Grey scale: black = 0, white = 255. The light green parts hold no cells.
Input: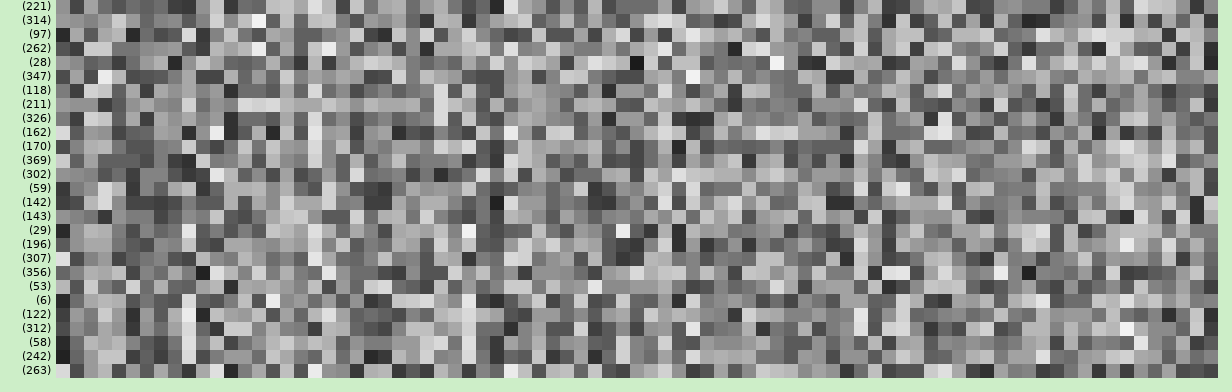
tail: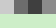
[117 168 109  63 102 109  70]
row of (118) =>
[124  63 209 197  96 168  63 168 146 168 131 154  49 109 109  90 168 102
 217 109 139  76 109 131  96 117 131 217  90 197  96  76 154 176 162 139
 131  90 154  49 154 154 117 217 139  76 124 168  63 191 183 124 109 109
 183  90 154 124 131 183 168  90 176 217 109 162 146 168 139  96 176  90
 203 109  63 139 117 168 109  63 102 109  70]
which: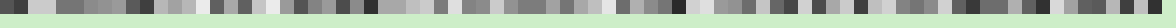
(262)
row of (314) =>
[154 146 131 154 203 154 102 131 139  90 131 209 139 191 242  96 191 102
 191 197 124  84 154 139 162 102  57 183 176  57 124 162 183 203  96 124
 183 109 168 117  84 146 209 223 203  96 109  63  76 176 217 183 154  63
 131 209  96 191 124  49 197  63  96 191  84 162  63 176  96  42  49 117
 139 146  76 197  49 162  70 168 102 176  57]
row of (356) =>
[102 131 176 168 191  70 131 109 168 124  34 223 183 131 209 124 176 124
 109 229 146 109 109  76  63 139  84  84 209 146 191 117 146  63 146 146
 139 109  70 154 168 217 176 197 203 131 191 146  70 197 191 146 176 117
 197 124 124 203  57 223 229  76 162 217 168 124 139 235 131  34 131 124
 109 154  84 209  63  70  90 102 154 197  96]
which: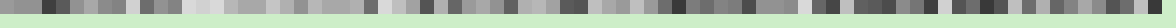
(211)

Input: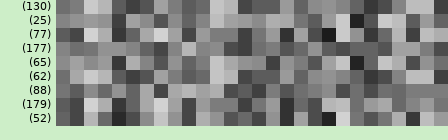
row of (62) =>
[111 168 202 182  92  64  84 161 124  92 105 196 182  70  92  92 154  99
 139 146 132  99  56  76 132 189 189  64]
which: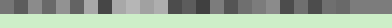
(88)

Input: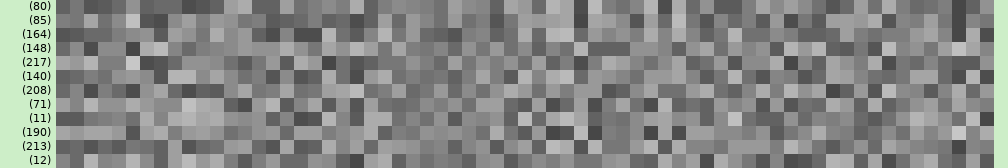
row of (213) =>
[ 98 106  85 106  91 119 113  98 159  85 106 113 153 159 106  85 165  91
  98 172 133 159 106 159 153 146 126 133  98 133 146  91 139 159  98 186
 172  85 180 119 119 153 180  91 172 133 133 119 153 153 153 126 180 153
 119  91 119 146 106 165 146 133 126 119  71 133 126]
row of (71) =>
[159 133 180 146 146 172 153 139 139 192 172 165  98  77 153 180  91 133
 165  91 146  85 159 113 106 113 139 126 146 113 159 159 106  91 159  77
 106 159  77 126 165 113  77 180  98 113  98 153 133 146  85 153  85 113
 106 172 153  98 172  98 119 146 159 119 165 139 126]
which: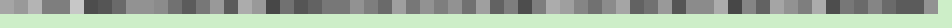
(217)
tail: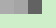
[ 77 153 180  91 133 165  91 146  85 159 113 106 113 139 126 146 113 159
 159 106  91 159  77 106 159  77 126 165 113  77 180  98 113  98 153 133
 146  85 153  85 113 106 172 153  98 172  98 119 146 159 119 165 139 126]

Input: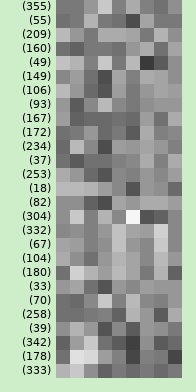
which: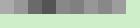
(253)
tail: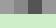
[143 106]
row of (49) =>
[193 179 128 200 121 185  58  91 143]

